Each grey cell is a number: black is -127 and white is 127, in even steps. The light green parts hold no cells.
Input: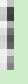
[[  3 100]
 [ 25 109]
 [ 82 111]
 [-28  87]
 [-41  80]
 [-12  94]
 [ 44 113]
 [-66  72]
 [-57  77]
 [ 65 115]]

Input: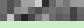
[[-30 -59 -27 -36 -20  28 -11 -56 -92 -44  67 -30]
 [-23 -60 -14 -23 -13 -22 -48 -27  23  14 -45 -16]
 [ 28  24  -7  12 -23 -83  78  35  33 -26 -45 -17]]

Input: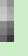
[[-69 -26]
 [-32  -2]
 [-11  12]
 [ 47  74]
 [ 37  67]
 [ 17  50]]

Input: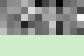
[[ -47  -20   12  -81   40  -13  -22   43  -14   15    5   62]
 [  22   -5    9  -79   71   -8  -20  -38  -94    2  -12   30]
 [ 119   16   -3    7   36   35  -45    4   75  -28  -10   13]
 [ -56    4   27  -52   45   18   49   92   -9   26   30    1]
 [   9  -13  -24 -121  -18  -60 -112   18   48   14   12  -21]]

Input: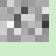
[[ 29  22  51  53  22  21  48]
 [ 17  86   9  43  94  19  79]
 [-70  49  59  34 -22 118  74]
 [-20  25  81  84 -36  43  43]
 [ 99  30  43 -49  54  28  49]
 [ 41  42  28  19  41  82  18]]

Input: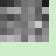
[[ 21   5  50 -13  40  55  39]
 [ 11 -34   9  -2  13 -11 -31]
 [-11  71  26 -12  -3  12 -17]
 [-63 -25   4  -2 -29 -56 -39]
 [ 46 -34  16  -5  40  34   0]
 [-99 -20  -5 -13 -42 -74 -82]]

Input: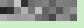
[[-30   8  15 -53 -25 -13  32  29  27  31  46]
 [ 23   1 -41  -6 -29  63  -8  49   0 -78 -91]
 [ -7  -4   0 -28   1  -6 -17 -78  67  -7   9]]

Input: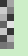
[[  1 -10]
 [ 55 -56]
 [-74  72]
 [ 98 -27]
 [-72  46]
 [  1  75]
 [ 37 -73]]

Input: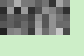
[[-54  69  17 -19  46 -69 -18   9   0 -94]
 [-20 -21  18 -40  30 -50 -22 -47 -31 -40]
 [-30 -11  18 -41  15 -59 -38 -42 -30 -59]
 [-79 -33   2  17 -48 -80  27 -86  26 -84]
 [ -5  37 -76 -12 -33  -8  -6  47  -9 -25]]
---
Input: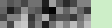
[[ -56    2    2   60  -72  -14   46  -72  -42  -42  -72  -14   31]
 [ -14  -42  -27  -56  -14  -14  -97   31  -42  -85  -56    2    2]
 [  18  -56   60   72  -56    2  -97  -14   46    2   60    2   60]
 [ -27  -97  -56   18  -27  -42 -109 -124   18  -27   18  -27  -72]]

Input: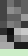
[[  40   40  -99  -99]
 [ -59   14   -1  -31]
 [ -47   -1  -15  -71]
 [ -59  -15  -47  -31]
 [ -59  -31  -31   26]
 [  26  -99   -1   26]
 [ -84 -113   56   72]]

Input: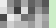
[[-55 109  79 -14  -1  67  40]
 [ 14  79  55  55  28  67  28]
 [ 93  40 -67  93 -41  28 -14]
 [109  14 -29  40 -29  -1 -41]]

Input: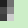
[[-67  76]
 [-55  14]
 [-95 -14]]

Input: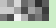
[[ 76  76  35 -52  35   5 -68]
 [ 64  19  88 -20   5 -80 -36]
 [ -8 -52 115  49 -36  -8 -52]]

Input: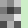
[[-50  48 -38]
 [ 23  23 101]
 [ 36   8  74]
 [ -8 -65 -24]]
